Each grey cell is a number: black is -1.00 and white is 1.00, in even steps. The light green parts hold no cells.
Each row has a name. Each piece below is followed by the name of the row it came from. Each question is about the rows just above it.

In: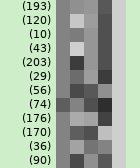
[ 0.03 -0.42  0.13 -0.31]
(90)
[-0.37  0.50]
(170)
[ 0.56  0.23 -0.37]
(120)
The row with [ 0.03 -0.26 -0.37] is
(170)
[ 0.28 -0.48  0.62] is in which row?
(176)
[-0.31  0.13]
(56)

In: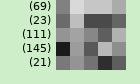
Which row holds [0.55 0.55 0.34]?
(69)
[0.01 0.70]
(69)
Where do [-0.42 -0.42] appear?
(23)

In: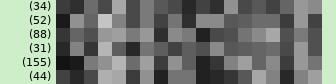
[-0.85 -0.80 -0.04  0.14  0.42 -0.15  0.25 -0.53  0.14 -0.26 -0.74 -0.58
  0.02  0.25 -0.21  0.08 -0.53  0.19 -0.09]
(155)
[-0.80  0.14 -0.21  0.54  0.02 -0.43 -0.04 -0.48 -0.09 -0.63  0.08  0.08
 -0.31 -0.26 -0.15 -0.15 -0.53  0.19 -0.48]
(52)
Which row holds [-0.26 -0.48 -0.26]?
(31)

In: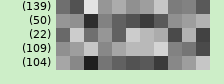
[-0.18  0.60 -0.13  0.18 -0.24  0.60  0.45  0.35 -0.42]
(22)
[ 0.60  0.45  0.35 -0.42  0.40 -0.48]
(22)
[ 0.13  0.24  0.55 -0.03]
(139)
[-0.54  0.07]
(104)
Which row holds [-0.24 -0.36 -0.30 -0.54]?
(104)

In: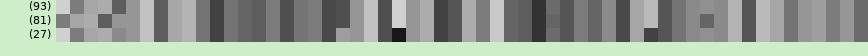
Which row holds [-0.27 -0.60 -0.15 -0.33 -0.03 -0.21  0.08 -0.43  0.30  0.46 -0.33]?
(93)
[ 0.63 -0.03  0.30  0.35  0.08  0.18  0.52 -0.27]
(27)
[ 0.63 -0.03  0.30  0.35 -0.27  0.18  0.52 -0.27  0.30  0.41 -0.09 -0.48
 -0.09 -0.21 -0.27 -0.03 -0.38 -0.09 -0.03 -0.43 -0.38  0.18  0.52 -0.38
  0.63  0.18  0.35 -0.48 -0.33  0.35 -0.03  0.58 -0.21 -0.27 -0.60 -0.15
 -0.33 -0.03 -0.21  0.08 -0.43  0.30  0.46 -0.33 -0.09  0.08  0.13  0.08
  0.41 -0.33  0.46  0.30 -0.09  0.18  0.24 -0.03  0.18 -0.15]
(93)
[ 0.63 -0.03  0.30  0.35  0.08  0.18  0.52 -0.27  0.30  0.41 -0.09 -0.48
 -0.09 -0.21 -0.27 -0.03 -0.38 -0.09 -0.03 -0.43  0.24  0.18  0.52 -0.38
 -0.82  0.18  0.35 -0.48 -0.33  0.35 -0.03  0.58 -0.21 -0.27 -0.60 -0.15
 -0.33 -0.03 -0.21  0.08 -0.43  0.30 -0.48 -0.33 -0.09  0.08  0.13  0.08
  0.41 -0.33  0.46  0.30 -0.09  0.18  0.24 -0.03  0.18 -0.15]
(27)
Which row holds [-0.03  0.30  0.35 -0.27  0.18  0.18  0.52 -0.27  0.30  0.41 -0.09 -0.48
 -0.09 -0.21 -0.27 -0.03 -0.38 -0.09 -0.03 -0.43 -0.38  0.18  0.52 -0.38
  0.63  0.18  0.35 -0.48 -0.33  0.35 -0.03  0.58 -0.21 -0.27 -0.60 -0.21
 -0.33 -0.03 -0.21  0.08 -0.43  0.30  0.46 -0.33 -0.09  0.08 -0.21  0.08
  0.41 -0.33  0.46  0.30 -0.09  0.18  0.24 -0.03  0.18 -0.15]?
(81)

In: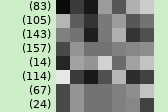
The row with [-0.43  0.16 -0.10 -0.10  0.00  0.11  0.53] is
(67)
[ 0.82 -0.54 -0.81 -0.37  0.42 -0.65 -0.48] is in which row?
(114)
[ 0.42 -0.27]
(105)
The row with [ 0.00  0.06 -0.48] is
(24)
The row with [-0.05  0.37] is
(143)
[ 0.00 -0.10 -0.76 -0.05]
(143)

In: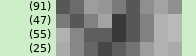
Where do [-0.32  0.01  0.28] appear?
(47)
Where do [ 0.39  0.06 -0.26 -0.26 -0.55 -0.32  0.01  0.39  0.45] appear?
(55)
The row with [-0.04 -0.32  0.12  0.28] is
(91)
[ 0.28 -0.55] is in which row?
(47)
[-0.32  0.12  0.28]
(91)
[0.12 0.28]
(91)

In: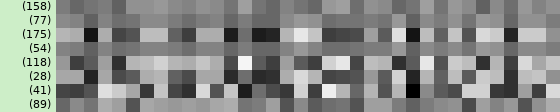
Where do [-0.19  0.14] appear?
(77)
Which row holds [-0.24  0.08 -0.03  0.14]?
(77)
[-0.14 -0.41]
(41)
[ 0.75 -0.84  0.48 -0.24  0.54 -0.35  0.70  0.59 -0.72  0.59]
(175)
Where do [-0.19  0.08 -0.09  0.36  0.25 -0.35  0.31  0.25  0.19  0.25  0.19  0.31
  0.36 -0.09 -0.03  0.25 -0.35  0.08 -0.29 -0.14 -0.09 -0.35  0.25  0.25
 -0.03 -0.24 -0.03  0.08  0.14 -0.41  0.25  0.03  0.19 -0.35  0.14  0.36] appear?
(89)
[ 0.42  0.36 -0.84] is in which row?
(175)

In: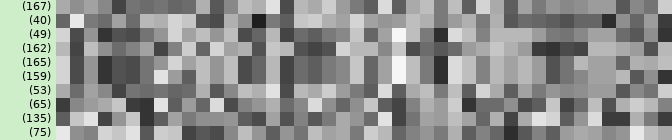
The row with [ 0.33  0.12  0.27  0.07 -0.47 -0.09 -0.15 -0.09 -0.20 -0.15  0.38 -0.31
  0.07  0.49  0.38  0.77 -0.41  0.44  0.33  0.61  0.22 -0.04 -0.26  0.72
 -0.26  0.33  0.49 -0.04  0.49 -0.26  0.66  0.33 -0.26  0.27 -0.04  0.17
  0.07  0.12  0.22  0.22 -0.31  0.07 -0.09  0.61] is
(167)
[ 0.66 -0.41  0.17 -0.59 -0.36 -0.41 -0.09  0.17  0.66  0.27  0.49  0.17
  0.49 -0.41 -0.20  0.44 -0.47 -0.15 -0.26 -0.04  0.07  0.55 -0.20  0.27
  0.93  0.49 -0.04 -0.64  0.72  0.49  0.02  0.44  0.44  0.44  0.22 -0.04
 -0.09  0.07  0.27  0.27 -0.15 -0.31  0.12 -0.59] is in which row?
(49)
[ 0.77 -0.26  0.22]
(65)
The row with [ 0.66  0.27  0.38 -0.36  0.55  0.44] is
(162)
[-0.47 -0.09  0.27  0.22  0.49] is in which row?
(135)

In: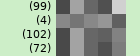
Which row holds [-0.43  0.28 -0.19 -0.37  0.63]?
(99)
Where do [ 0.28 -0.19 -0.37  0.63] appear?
(99)
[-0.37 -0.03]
(72)
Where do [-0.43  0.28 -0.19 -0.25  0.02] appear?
(102)

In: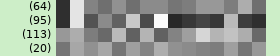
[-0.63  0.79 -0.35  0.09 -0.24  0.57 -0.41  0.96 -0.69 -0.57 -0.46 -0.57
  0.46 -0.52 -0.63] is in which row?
(95)
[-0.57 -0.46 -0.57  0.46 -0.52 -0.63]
(95)
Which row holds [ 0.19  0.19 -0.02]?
(64)
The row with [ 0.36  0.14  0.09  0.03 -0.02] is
(20)
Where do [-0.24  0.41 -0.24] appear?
(113)
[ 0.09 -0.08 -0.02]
(64)
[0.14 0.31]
(20)

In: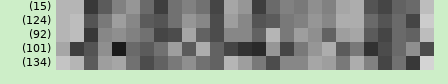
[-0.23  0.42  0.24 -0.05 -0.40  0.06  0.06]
(134)
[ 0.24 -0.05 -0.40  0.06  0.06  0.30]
(134)
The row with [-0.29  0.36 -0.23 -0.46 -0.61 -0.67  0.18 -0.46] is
(101)

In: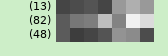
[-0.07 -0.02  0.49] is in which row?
(82)
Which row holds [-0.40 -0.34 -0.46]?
(13)
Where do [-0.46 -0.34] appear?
(48)
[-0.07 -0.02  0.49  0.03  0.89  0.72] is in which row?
(82)
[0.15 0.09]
(48)
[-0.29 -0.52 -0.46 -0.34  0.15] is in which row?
(48)

